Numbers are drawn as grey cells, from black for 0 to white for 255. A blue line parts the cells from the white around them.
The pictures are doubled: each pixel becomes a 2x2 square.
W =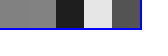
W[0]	129
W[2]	30

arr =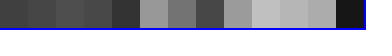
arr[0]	64
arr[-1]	22
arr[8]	155

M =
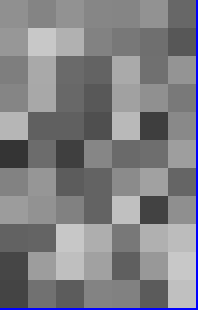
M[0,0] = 144
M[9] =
[70, 157, 191, 161, 95, 152, 200]
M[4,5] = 62
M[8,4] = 120
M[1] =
[151, 200, 177, 130, 120, 111, 87]
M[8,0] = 98
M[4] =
[182, 96, 96, 79, 185, 62, 137]
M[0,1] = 132
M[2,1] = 169
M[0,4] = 133
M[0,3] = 134
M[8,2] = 199
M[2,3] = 99
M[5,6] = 158
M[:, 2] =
[146, 177, 106, 104, 96, 63, 92, 129, 199, 191, 92]
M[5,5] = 110
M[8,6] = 188
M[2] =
[126, 169, 106, 99, 170, 112, 148]

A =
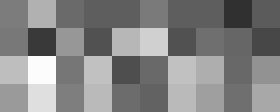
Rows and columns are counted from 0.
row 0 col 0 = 124
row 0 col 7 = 94
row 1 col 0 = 120
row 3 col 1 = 223
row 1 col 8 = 102
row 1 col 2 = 151
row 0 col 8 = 48
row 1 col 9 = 71
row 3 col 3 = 186
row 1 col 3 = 81
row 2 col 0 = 190
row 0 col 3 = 94

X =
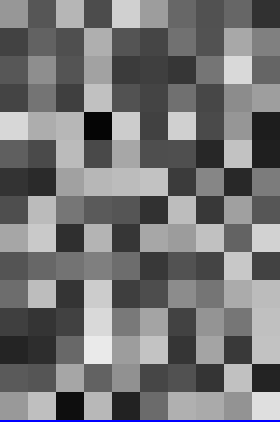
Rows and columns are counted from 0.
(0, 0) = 151
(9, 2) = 115
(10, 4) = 62
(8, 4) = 54
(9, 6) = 82
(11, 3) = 217
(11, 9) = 192
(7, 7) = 56
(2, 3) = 162
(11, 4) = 121
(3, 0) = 68
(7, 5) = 49
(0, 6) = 103
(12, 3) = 234
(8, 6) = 156
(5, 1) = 74
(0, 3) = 76
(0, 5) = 157
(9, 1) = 103
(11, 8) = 118
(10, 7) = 117
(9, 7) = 68
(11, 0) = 63
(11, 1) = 52
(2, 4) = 59
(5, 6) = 79
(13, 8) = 193
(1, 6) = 113
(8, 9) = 210
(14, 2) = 14
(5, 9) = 31
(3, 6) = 112
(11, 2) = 65
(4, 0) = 215
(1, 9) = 128
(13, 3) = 98
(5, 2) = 187
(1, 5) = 69

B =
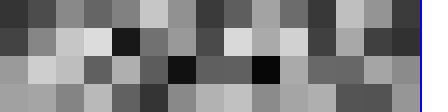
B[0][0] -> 52
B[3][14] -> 150
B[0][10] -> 108
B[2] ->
[154, 206, 190, 96, 175, 92, 17, 95, 96, 7, 170, 104, 103, 165, 139]
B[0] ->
[52, 76, 137, 101, 129, 198, 145, 58, 94, 163, 108, 56, 191, 148, 59]
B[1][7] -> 74
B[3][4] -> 97
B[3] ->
[161, 165, 132, 185, 97, 52, 137, 178, 193, 139, 165, 175, 84, 83, 150]
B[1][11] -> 64
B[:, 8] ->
[94, 217, 96, 193]
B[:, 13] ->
[148, 64, 165, 83]

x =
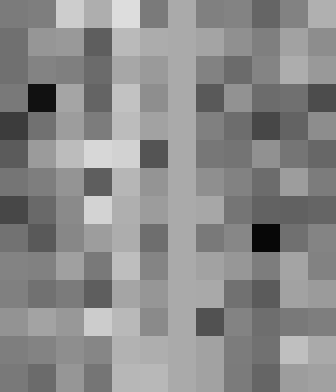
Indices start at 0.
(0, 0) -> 123
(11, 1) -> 163
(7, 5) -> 156
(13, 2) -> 150
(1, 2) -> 153
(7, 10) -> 97
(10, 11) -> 155
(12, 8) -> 124
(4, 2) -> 157
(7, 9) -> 98
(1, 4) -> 186
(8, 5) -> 110
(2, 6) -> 170
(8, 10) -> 112
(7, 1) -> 105
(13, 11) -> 161
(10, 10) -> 162
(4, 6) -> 170
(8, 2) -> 135
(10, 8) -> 113
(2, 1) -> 131
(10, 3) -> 94
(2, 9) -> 132
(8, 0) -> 114
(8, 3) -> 157
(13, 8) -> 123
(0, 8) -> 131
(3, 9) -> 108
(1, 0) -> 112
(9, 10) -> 164
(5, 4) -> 210
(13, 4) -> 183
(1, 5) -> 172
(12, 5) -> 174
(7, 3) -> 211

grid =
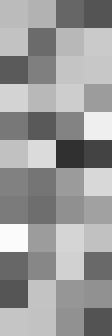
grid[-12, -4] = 187
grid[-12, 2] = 102
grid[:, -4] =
[187, 194, 90, 211, 120, 193, 129, 123, 251, 103, 85, 197]
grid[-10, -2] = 196
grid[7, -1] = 161
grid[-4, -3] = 156
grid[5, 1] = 219
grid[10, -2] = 150
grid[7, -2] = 144
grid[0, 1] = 178
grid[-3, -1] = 105
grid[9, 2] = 209
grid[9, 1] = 135
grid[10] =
[85, 195, 150, 145]

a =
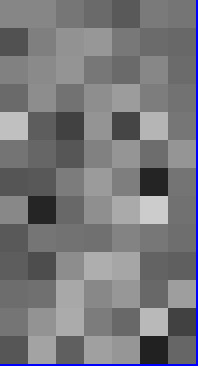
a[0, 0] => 134
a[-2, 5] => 185
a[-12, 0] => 81
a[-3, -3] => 151
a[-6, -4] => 143
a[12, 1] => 163
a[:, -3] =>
[89, 120, 106, 156, 69, 149, 126, 170, 131, 166, 151, 104, 150]
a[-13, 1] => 134
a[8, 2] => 114
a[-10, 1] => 141
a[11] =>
[117, 147, 171, 124, 104, 185, 65]
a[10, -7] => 109
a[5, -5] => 86
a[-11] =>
[129, 138, 148, 119, 106, 135, 107]
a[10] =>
[109, 112, 168, 136, 151, 104, 158]
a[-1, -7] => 86
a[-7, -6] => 88
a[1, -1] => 104
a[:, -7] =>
[134, 81, 129, 106, 192, 116, 85, 136, 89, 93, 109, 117, 86]
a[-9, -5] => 65
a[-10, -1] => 114
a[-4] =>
[93, 77, 141, 174, 166, 99, 95]
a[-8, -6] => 102
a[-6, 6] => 113

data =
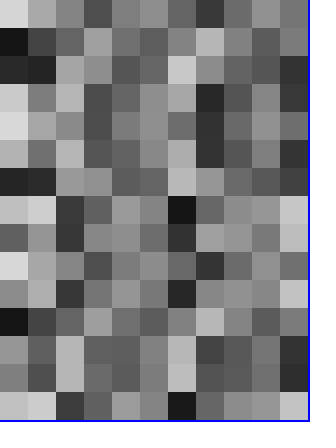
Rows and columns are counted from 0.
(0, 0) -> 214
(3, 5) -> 142
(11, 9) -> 91
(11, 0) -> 20
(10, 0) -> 140
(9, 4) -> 124
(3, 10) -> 56
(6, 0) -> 37
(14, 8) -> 140
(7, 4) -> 154
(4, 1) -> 166
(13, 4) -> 91
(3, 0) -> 202
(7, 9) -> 150
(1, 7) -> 182
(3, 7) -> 40
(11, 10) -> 123
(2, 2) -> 165
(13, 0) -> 127
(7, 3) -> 97
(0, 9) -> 145
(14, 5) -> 132
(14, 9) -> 150
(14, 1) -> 204
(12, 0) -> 150
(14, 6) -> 25
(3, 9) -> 133
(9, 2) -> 133
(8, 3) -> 135
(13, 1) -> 79
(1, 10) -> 123
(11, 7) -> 183
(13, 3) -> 106
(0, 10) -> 117
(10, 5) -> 120
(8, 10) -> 188
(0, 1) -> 169
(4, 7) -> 50
